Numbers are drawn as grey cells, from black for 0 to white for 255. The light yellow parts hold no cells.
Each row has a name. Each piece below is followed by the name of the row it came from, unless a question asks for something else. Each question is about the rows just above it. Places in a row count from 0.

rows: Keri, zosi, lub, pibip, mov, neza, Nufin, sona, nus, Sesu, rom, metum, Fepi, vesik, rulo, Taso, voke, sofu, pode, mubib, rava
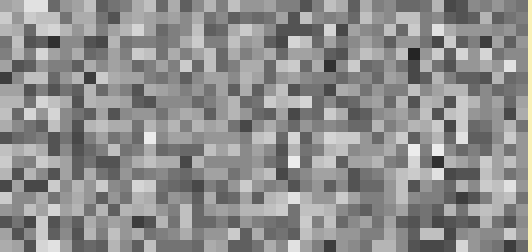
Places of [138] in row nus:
13 14 15 27 40
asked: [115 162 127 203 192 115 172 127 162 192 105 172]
mov
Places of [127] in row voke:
30 31 35 36 40

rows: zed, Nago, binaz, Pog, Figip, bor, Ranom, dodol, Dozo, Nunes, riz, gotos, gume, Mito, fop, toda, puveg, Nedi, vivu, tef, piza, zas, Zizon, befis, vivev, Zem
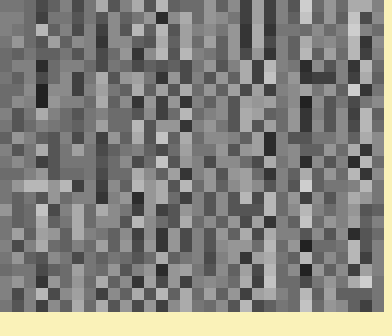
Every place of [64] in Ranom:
6 21 26 27 29
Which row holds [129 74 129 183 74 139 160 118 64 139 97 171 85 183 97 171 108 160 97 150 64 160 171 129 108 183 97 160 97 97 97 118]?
vivev
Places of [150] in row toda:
1 4 12 17
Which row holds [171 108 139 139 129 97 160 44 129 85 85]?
gotos
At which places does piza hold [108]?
4 7 21 23 26 27
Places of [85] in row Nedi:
14 17 19 20 21 30

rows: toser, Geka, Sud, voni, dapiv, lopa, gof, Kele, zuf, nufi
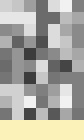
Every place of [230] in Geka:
0 1 2
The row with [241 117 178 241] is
zuf
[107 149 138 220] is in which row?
lopa

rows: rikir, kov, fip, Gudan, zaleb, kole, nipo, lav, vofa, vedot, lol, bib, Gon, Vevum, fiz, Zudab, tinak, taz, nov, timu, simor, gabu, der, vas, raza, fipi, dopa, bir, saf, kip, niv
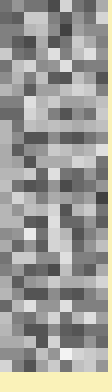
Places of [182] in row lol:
0 3 5 7
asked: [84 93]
Zudab
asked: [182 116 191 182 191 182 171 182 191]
lol

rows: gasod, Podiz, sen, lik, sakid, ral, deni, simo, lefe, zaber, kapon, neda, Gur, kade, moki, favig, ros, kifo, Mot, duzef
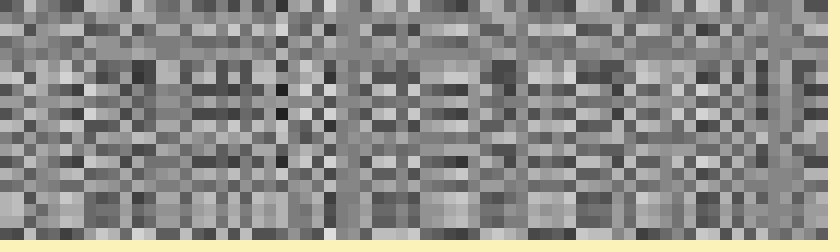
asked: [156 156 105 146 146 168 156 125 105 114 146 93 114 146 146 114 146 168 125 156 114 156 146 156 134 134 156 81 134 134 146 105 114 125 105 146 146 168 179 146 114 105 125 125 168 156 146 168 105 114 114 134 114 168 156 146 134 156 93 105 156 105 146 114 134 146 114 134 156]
lefe
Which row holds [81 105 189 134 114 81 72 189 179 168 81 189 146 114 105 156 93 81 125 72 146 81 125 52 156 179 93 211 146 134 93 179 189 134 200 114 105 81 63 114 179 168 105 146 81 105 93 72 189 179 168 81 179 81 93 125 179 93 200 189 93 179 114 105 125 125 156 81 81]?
gasod
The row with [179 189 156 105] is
Mot
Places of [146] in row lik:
3 8 9 11 24 28 50

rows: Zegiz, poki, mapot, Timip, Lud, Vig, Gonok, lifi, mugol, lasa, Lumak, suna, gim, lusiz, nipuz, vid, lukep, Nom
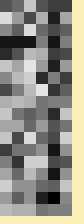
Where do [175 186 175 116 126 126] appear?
mugol
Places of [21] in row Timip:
0 1 2 4
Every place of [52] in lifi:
4
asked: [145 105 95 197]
vid

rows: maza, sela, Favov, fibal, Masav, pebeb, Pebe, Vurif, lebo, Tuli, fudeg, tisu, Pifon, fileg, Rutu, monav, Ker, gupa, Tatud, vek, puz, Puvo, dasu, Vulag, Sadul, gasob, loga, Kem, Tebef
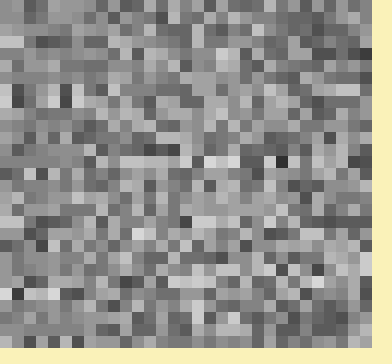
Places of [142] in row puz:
2 8 10 21 22 26
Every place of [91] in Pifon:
1 8 13 23 25 30
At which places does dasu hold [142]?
3 9 11 14 20 25 27

